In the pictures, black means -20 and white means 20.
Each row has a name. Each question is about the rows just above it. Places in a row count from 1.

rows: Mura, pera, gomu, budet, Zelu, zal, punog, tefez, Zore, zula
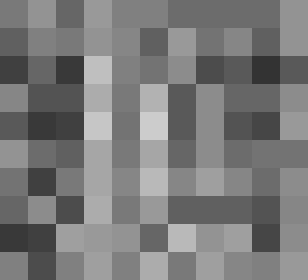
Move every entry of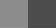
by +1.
[ 3 -7]
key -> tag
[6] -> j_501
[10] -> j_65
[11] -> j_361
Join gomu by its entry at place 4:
j_65
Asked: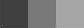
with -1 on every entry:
[-11  -2   5]
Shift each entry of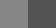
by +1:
[ 2 -6]
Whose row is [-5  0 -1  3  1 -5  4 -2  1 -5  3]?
pera

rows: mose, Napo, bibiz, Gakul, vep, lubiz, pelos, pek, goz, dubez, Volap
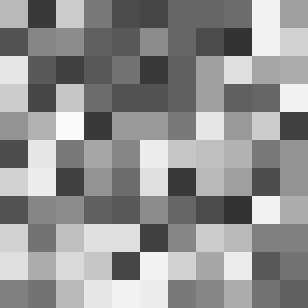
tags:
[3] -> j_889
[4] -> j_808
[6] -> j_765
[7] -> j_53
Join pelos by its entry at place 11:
j_889
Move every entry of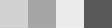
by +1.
[14  7 18 -5]
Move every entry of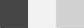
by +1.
[-8 19 14]
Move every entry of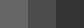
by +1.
[ -3  -7 -11]
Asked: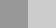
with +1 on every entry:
[ 5 13]
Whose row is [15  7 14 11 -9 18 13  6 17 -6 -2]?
dubez

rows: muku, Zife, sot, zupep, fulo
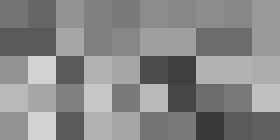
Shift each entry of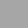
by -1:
[5]
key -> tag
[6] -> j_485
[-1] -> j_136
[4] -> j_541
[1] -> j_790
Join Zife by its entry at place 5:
j_790
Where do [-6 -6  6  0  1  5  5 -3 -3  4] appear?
Zife
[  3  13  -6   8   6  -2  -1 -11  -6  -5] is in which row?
fulo
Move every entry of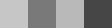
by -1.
[ 10  -2   8 -10]

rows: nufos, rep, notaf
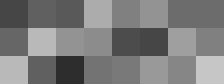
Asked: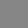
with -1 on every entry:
[0]
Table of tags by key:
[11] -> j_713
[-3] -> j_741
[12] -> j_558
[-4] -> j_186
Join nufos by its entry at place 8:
j_741

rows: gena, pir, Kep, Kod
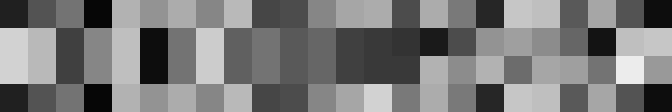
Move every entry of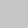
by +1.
[12]
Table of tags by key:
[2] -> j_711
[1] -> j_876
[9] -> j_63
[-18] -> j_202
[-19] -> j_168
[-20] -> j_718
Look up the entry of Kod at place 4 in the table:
j_168
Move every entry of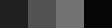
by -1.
[-16  -8  -3 -20]
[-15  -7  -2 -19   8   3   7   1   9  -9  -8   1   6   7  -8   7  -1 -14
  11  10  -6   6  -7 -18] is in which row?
gena
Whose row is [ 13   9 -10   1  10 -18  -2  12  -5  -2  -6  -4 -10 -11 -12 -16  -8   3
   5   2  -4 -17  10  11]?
pir
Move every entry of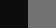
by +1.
[-17  -1]
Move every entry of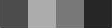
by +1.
[ -7   8   0 -13]

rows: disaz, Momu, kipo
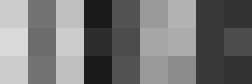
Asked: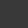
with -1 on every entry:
[-12]
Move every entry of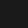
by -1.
[-17]
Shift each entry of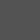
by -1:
[-8]
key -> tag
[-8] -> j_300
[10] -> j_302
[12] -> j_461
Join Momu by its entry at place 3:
j_461
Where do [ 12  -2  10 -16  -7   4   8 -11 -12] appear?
disaz

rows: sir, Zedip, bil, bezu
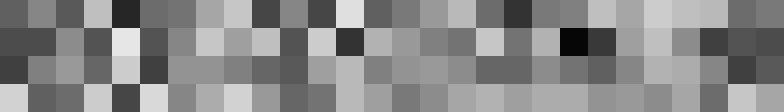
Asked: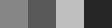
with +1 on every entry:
[  2  -5  11 -13]
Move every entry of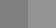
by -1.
[-1  2]
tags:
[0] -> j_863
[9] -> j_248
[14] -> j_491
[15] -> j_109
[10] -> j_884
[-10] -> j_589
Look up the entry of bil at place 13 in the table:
j_248
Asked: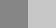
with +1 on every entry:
[ 2 12]

